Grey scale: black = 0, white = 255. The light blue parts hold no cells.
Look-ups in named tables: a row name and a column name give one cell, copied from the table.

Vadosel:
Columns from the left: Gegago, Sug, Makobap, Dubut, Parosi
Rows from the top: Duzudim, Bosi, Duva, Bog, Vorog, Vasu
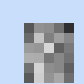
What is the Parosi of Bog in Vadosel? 114
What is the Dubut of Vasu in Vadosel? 167
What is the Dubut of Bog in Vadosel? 136
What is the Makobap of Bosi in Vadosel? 128
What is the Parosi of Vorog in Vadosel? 96
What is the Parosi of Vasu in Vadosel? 110
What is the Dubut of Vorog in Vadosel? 136
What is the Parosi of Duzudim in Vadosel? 47
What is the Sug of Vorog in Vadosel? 211
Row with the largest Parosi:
Bosi

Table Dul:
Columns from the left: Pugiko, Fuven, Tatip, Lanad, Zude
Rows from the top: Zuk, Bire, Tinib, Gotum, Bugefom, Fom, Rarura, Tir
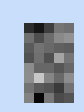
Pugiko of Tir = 130
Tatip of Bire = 108
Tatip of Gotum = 80
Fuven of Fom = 199
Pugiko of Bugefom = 140
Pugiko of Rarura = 115
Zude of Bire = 146
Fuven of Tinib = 115
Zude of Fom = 141
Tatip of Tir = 119
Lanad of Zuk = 117

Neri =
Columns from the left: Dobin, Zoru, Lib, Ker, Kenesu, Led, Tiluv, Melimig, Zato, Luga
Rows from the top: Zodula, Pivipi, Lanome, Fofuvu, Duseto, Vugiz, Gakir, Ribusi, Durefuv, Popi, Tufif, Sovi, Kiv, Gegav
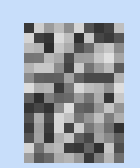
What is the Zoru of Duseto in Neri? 199
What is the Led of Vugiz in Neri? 98
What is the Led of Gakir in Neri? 214
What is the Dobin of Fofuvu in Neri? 117
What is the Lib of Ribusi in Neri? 127
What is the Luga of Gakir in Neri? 222
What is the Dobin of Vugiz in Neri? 139
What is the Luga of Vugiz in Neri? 178
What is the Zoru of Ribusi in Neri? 46
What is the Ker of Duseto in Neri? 139
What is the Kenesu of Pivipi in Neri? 189
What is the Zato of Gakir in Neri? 144
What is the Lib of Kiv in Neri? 173
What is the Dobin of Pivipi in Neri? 212
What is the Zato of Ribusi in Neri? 54
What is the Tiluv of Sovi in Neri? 71
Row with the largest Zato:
Fofuvu

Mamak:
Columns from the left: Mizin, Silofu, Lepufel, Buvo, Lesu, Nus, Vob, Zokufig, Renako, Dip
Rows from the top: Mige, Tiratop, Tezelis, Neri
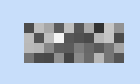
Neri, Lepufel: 72
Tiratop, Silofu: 83
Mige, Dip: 146
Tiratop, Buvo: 243
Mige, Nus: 86
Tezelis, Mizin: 185
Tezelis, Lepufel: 135
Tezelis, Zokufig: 89
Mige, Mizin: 76
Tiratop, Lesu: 87
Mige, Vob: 168
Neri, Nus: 138
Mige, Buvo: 91
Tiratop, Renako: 196

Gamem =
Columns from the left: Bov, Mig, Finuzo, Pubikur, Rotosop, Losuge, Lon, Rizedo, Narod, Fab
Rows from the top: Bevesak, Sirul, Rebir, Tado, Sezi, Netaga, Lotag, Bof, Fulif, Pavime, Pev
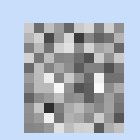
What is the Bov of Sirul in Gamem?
181
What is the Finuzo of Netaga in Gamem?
236
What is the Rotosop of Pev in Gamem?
188
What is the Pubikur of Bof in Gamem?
190
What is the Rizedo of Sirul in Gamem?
99
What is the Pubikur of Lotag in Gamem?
247
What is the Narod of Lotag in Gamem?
140
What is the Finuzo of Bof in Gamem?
155
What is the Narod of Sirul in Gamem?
115
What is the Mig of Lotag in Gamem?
186
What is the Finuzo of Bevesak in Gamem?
191
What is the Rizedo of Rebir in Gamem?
164
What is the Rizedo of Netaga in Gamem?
237
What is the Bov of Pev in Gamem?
133

